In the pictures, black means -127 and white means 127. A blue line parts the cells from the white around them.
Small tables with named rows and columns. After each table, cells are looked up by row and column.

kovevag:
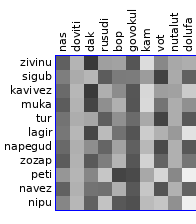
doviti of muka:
51
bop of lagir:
-13
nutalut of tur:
45
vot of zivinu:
8
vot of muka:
-11
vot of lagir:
49
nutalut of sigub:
42
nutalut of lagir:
25
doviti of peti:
53
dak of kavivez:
-70
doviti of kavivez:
55
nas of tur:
-12
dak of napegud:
14
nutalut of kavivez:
33
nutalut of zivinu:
40
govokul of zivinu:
-42
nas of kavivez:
-21
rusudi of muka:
15

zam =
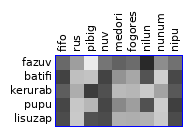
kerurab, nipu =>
-39
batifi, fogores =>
39
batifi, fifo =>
-61
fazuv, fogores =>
-19
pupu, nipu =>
-64
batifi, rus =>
63
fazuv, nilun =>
-86
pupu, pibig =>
55
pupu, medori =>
8
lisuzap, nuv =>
-51
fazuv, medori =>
-29
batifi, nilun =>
-44
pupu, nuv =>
-57
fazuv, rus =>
30
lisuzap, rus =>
73
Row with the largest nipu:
fazuv

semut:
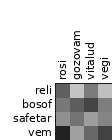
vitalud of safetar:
29
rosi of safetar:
16
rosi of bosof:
-7
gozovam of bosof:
-34
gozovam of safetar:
-12
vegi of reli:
63
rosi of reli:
-32
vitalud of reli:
-4
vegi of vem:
-61
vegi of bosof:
-1
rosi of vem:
-93
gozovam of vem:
32
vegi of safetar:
5
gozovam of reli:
68

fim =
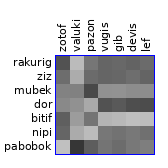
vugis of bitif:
52
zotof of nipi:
-26
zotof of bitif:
-32
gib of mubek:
18
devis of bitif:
63
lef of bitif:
61
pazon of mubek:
-54
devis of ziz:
-17
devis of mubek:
13
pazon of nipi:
59
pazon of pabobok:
-34
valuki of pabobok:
-73
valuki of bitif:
28
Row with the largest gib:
bitif

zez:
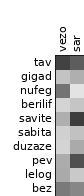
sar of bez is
7
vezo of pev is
44
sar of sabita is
65
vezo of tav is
-61
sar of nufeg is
99
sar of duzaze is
42
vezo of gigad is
67
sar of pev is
-47
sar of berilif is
69
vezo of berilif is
84
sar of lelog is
73
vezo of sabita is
80
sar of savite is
-66
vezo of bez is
-5

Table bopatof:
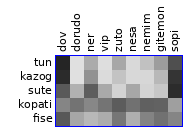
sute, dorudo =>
49
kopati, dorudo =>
-12
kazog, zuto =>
67
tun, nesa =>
89
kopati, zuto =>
-35
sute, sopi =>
-83
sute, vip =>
41

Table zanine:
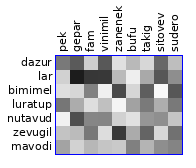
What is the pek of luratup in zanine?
-9
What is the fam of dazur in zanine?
78
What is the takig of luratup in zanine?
-5
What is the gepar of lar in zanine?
-99
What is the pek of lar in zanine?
81
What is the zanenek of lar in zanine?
58
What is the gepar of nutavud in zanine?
-48
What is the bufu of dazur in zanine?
57
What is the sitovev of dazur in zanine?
-23
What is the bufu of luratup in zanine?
34
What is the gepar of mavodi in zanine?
82
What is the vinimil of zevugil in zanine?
93
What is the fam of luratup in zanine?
94
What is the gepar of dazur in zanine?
-37
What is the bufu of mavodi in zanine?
0
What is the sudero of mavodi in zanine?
4
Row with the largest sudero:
nutavud

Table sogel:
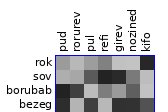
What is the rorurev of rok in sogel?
56
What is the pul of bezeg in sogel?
-64
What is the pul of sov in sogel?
-37
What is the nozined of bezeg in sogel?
-77
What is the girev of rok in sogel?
65
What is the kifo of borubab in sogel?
66
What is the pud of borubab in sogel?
-93
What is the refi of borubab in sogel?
-2
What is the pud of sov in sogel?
46
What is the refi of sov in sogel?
-92
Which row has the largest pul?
borubab

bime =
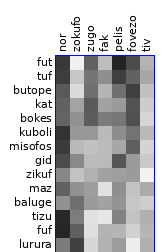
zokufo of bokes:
17
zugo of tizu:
96
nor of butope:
-38
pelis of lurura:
28
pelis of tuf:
-64
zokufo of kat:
35
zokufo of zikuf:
66
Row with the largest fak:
tizu

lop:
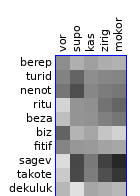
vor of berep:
13
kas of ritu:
16
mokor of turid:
4
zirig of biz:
69
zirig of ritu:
-12
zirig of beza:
0
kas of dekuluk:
38
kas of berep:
31
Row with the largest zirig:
biz

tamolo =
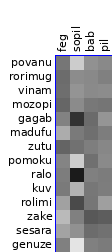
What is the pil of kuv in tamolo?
-2
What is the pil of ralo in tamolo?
-3
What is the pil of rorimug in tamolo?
0
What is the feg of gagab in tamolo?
2
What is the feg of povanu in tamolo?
-9
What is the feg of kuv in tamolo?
-5
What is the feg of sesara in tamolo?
35
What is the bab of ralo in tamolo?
0
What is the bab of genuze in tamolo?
0
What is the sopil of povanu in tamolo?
76
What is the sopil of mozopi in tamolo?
11
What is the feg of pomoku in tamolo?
4
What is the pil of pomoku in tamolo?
10
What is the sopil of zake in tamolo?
0
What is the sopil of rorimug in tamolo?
12
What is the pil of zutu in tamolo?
7
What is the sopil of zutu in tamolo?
-14
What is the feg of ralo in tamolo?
-2
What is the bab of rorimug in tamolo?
9
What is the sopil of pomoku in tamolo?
77
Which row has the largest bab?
povanu

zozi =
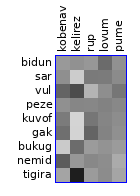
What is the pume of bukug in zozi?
27
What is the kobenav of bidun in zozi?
25
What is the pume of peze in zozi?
8
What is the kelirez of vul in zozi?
-51
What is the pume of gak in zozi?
16
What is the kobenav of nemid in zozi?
-35
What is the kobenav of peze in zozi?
16
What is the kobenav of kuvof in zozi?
-4
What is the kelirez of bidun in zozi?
17
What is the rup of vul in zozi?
52
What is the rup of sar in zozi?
-5
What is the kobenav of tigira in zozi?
36
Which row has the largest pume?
nemid

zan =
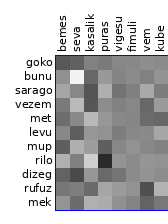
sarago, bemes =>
37
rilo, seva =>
0
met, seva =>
9
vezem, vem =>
-23
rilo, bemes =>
48
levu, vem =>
10
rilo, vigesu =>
20
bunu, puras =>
25
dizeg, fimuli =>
11
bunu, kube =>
19
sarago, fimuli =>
0
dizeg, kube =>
13
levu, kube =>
38
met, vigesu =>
8

